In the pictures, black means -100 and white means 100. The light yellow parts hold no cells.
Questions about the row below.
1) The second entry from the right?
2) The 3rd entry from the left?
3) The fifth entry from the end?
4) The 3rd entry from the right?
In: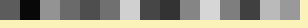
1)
46
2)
15
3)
68
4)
-50

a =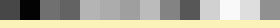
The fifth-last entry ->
-32
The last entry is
13
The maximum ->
95
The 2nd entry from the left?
-98

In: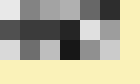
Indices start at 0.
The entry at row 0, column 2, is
28
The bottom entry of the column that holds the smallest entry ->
-82
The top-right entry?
-65
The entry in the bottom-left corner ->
70
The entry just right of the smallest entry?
13

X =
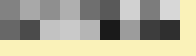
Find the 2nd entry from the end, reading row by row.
-52
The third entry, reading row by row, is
12
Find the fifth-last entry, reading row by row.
42
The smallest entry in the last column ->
-63
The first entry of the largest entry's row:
2

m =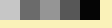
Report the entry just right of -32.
-96
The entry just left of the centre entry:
-16

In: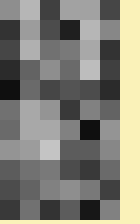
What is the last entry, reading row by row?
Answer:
1
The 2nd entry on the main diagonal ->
22
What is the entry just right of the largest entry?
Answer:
-28
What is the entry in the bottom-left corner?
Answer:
-55
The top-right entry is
-45
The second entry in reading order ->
43
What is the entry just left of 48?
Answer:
-17
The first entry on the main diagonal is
11
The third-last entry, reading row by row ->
-28
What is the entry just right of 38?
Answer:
-11
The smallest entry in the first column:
-88
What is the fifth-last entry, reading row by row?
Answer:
-11
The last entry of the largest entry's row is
6
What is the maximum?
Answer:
54
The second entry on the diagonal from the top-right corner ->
43
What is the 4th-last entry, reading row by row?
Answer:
-60
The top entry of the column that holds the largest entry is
-50

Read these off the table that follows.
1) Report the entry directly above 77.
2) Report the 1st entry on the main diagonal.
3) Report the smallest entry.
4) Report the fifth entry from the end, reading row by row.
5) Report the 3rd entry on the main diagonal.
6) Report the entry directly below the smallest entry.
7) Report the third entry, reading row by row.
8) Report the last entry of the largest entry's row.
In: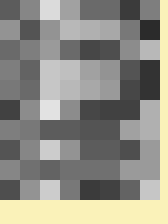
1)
55
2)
-28
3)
-66
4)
-6
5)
21
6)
44
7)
72
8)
38

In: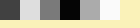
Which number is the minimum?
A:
-96
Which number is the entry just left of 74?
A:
-49
